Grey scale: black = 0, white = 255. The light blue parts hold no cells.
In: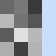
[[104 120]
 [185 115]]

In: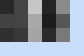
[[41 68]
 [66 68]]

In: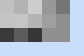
[[192 179]
 [196 198]]

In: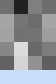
[[112  33]
 [165 117]]

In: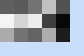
[[ 95  90]
 [244 213]]

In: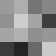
[[154 174]
 [145 205]]

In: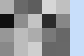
[[177 105]
 [ 16 142]]
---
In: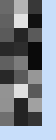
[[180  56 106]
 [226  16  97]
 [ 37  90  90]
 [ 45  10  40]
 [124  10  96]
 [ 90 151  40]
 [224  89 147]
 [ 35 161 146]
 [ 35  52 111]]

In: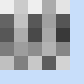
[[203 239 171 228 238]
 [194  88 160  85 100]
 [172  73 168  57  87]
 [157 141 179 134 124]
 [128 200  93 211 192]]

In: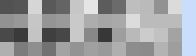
[[ 85 214  89 100 198 229  92 107 190 186 146 219  82]
 [152 198 149 154 201 173 166 169 220 187 187 187 146]
 [ 58 196  63  71 201 136  55 158 185 204 194 163  73]
 [124 143 114 163 147 160 154 175 141 139 179 158 176]]

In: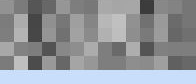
[[123  86 103 150 126 120 169 166 167  60 136 131 118 146]
 [172  70 144 119 159 133 183 192 145 113 154 107 118 124]
 [180  71 149 113 162 139 177 190 142 122 156 103 112 126]
 [130 125  83 136 142 172 126 106 174  84 128 126 126 168]
 [191  76 153 103 165 151 126 126 142 139 159  96 104 123]]

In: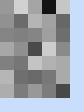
[[209 165  19 198 152]
 [107 181 162 103 145]
 [128 133 159 110 132]
 [143  74 205 138 167]
 [118 196 177 170 128]
 [111 105 120 170 182]
 [124 152 124  72 173]]

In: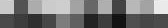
[[ 83 172 203 206 163 103 175  67 184 163 234 202]
 [ 60  47  71 125  96  35  61  19  79  70  75  74]]

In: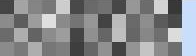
[[164 132 119 205  73 105 113  71 151 108 211  56  69]
 [ 93 156 223 138 116 150  67 186 105 141  91  73 139]
 [174  99 140 157  68 144 102 191 102 135 111 220 107]
 [122 174 119 126  62 102 145  66 148 196 140 110 139]]
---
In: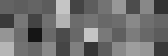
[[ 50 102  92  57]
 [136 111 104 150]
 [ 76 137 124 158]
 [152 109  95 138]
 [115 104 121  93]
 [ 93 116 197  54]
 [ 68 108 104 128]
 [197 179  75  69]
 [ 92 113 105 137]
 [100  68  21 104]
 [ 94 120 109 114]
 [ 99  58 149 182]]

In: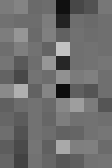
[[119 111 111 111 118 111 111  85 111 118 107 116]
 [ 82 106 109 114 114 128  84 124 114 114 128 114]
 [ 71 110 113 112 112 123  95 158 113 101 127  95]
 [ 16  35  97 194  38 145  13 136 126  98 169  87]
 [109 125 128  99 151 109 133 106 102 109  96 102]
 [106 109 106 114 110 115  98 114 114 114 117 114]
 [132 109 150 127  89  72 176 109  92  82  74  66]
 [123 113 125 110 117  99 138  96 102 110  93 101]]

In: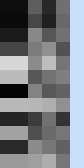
[[112 104 113  82 117 127  98 144  52 118  97 118]
 [ 40  32  86 144 190 114  88 175 113 106 119 173]
 [ 94  71 136 124 139  87 131 183  60  79 139 159]
 [ 13  10  27  69 215 187   4 185  37 162  41 154]
 [ 13  10  27  69 215 187   4 185  37 162  41 154]]

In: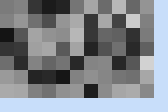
[[148 128 123  96 210 167 136]
 [103 203  49  41  87 112 171]
 [184  67  97 112  39 117 166]
 [107 168 102  82 135 134 139]
 [166  54  55  36 132 144  29]
 [117 170 183 164  40 130 150]
 [ 35 149 141  89 116  22 144]
 [ 27  78 146 167 101  41 113]
 [ 53 112 164 160 131  36 128]
 [130 150  86  57  43 140 167]
 [123 130  20  52 110 154 170]]

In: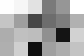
[[255 177 210 195]
 [150 125  20 173]
 [122 109 144 160]
 [226  70 189  14]
 [246 159 192 207]
 [254 197 173 175]]

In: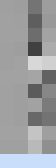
[[157 153 163 171 208  98 135 123 115 159 143]
 [116  94 109  64 216 165  91 162 104 196 185]
 [158 160 161 158 162 162 159 159 159 162 160]
 [160 161 161 160 160 162 161 161 161 162 160]]
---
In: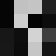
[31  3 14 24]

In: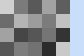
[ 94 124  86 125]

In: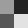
[35 86]

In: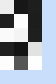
[ 30 252 250]

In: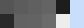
[ 29 107]

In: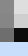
[222 134]
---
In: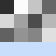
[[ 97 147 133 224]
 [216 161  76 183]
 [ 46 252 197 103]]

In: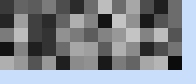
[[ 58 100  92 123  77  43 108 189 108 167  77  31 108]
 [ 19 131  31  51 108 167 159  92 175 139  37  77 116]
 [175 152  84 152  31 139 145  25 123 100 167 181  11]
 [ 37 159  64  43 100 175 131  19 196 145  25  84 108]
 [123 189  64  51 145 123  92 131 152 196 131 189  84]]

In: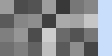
[[157  76  83 157  56 119 134]
 [112 127  98 190  90 142  69]
 [ 90 134 142  63 170 164 198]
 [127 150  76 205 106  83 119]]

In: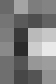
[[138  43 205 233]
 [125  57 186 199]
 [111  71  84 145]
 [111  84 151 157]
 [117  90  78  98]
 [105 164 125 131]]

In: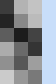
[[ 93  28  67]
 [144  87 158]
 [172 106  52]
 [ 36 136 187]
 [203 151 121]
 [ 60 179 195]]

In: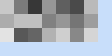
[[227  88 101 178 207 136 213]
 [200 123  55 150  95  74 186]
 [172 192 192 129 150 117 157]]

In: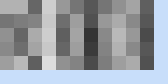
[[145 102 171 206  95 164  52 137 185 152  75]
 [137 110 164 200 102 158  59 131 178 137  87]
 [117 125 131 200 110 158  81 152 171 137  87]
 [178 178 102 206 152 117  87 117 145 164  95]
 [158 185  95 221 145 131  75 125 158 171  81]]
